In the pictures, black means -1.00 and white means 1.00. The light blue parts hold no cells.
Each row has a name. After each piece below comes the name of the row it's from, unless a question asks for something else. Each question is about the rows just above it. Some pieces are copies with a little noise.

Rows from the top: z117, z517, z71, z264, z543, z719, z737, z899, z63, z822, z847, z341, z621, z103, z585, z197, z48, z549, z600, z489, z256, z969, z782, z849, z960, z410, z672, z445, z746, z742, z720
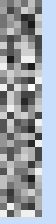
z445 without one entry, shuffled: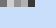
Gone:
0.03
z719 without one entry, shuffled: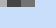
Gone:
-0.22
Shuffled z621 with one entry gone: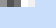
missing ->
0.75

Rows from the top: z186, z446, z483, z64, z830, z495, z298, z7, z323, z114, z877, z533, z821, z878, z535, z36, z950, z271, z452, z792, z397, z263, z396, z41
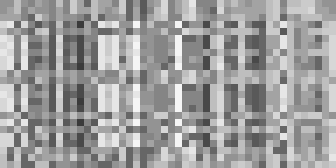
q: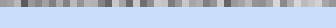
z950
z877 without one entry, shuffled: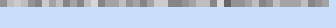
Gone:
0.38
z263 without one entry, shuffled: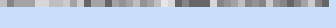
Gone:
-0.09
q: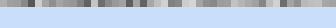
z483

